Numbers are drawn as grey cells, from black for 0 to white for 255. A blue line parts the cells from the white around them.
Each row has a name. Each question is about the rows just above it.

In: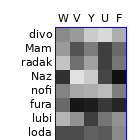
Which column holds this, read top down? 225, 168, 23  V
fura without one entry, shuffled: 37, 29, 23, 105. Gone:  56
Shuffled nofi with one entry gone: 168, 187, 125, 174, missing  131
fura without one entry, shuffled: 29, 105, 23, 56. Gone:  37
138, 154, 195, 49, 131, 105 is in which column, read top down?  W
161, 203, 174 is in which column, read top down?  Y

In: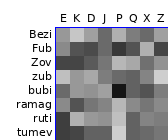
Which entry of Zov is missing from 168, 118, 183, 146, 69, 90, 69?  112
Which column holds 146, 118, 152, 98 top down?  D
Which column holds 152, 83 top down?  K
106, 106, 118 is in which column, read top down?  J
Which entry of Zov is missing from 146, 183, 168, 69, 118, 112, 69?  90
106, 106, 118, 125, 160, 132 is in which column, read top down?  J
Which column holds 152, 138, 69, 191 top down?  E

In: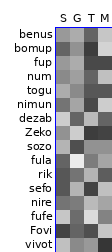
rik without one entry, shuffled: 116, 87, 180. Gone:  93
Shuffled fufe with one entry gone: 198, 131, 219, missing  108

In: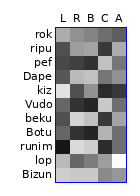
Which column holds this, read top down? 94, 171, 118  A
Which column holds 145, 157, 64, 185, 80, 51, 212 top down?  R

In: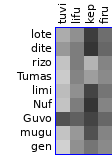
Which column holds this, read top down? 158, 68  kep
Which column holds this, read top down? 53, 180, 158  kep
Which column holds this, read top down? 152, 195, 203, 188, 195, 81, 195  tuvi

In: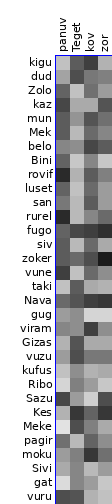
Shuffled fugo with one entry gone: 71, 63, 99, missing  48
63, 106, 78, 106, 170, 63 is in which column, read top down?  kov
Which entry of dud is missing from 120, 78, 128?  163
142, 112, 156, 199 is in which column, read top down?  zor
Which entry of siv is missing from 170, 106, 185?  92
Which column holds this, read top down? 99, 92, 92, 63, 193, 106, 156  panuv

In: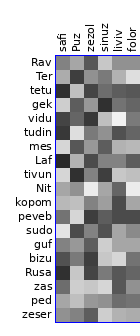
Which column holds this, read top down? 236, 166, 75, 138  folor
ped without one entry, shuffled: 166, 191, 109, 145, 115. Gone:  152
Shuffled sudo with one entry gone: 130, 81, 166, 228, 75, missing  138
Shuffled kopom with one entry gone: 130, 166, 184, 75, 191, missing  158

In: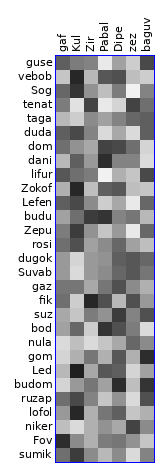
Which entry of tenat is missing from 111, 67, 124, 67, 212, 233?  225
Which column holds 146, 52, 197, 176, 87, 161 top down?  Pabal

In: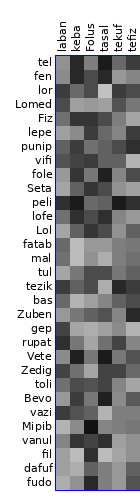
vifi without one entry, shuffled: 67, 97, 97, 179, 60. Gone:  82
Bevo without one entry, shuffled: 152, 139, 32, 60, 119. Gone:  89

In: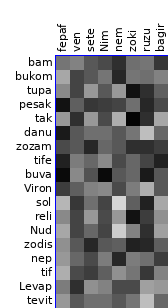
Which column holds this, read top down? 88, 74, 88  nem
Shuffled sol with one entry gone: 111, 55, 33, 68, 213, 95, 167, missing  182
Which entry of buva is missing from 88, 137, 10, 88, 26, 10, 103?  82
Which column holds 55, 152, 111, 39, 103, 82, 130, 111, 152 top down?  sete

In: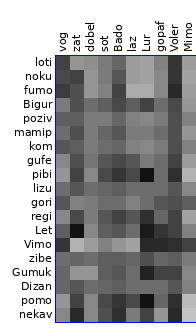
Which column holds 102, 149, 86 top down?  zat
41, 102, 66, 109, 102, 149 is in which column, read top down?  gopaf
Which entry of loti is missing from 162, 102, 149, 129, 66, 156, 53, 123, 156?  142
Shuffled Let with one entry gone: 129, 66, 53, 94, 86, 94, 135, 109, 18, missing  26
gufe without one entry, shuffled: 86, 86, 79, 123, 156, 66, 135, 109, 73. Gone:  117
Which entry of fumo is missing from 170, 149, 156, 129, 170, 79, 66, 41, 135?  60
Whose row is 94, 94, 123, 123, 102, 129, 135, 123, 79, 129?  poziv

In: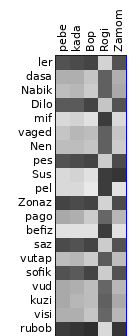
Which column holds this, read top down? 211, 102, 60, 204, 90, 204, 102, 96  Rogi
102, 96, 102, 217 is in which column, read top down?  Rogi
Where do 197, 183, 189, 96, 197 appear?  vaged

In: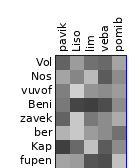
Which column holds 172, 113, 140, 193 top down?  pomib
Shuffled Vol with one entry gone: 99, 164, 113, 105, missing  156
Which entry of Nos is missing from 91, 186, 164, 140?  134
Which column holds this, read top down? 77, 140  veba
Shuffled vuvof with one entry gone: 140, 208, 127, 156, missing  148

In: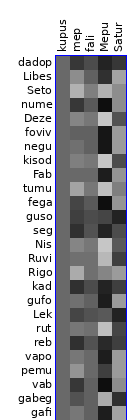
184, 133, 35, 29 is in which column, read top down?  Mepu
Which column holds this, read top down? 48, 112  mep
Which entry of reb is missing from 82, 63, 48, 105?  41

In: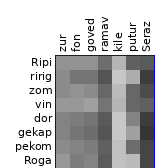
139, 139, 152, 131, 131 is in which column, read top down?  zur
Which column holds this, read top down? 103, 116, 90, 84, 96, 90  ramav
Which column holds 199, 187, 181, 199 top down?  kile
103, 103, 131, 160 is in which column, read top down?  putur

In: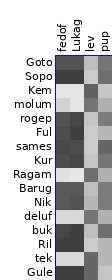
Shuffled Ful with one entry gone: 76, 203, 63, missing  183
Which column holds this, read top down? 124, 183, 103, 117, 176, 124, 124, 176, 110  pup
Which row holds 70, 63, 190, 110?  buk

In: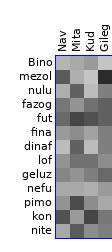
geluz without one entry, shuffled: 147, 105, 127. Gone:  134
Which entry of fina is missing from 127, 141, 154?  162

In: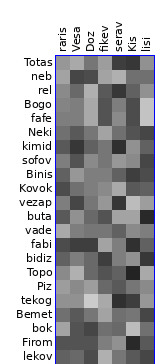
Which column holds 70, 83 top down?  Doz
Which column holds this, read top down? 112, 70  Vesa
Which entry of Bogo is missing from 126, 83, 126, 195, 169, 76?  132

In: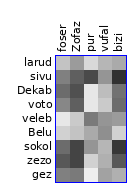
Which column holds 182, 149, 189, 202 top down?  vufal
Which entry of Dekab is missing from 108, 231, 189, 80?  114

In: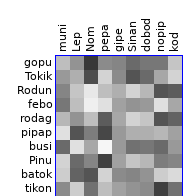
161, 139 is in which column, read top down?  gipe
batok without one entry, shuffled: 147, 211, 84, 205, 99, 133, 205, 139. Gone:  218

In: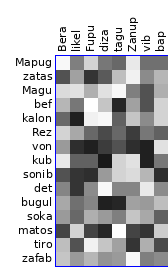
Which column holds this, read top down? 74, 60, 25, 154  diza
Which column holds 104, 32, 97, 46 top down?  Fupu
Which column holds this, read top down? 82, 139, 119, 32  vib
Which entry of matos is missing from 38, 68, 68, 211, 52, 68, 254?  204
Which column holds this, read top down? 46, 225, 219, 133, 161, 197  Zanup
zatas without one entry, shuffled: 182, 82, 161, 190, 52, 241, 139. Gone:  90
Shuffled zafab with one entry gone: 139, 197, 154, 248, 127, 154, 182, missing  147

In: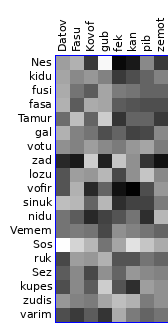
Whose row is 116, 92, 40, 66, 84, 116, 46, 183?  nidu
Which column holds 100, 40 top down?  Kovof
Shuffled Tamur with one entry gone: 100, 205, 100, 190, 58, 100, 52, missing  108
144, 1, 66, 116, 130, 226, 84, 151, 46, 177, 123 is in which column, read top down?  kan

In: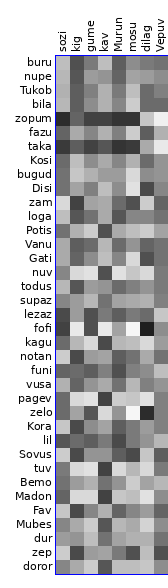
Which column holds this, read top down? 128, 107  Vepuv
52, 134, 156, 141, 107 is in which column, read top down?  Murun
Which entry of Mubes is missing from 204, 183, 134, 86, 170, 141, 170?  211

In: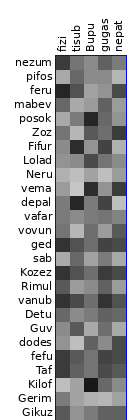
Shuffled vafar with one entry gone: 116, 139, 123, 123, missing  131
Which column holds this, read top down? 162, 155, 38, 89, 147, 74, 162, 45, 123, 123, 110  Bupu
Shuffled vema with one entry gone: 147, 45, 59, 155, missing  198
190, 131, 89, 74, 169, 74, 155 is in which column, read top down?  nepat

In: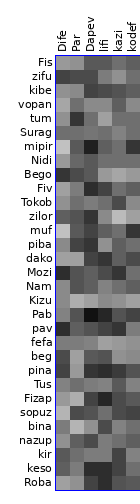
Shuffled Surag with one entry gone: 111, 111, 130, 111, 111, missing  117
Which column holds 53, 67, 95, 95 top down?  Dapev
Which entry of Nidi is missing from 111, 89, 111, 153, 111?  103
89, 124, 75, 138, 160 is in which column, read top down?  lifi
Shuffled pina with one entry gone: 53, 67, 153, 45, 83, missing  59
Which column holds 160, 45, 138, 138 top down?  Dife

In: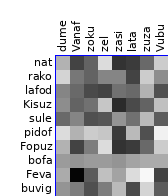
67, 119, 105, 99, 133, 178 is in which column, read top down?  Vanaf
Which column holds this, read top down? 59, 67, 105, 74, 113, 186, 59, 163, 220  lata
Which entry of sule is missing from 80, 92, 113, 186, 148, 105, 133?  86
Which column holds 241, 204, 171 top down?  Vubu
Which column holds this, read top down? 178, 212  dume

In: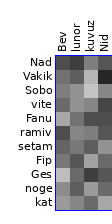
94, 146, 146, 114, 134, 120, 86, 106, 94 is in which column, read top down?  lunor
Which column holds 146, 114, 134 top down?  lunor
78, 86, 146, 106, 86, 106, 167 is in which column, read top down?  Nid
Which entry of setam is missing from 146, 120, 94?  100

